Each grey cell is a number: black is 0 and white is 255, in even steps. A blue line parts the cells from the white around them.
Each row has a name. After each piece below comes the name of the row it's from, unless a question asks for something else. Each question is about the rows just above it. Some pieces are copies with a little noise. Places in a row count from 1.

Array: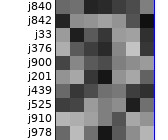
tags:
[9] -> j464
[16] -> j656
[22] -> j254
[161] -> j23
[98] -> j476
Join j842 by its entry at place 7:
j656
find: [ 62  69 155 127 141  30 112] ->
j525
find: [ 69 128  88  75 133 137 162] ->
j900

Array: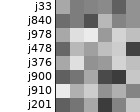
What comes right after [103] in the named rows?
[184]
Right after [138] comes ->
[96]
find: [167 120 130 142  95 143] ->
j33
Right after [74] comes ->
[60]
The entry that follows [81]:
[184]
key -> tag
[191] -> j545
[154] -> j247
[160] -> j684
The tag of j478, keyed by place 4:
j545
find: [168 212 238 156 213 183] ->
j978

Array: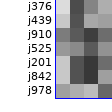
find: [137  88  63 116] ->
j910
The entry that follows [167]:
[159]
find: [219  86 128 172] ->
j376
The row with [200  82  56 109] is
j201

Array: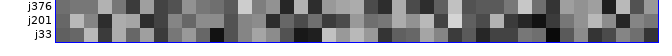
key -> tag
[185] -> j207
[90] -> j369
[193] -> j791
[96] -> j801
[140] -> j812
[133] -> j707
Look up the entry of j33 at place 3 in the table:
j207
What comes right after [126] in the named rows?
[146]
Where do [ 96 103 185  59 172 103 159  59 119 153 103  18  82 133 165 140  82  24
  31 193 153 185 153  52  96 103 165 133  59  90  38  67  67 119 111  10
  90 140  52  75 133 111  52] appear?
j33

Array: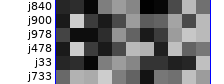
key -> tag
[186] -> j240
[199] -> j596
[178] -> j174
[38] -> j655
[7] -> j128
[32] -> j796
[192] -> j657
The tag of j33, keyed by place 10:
j655
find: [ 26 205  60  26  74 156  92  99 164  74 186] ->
j900
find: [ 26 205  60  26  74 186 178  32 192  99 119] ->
j478
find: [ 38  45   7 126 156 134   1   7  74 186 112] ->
j840
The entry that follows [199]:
[186]
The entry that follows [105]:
[178]

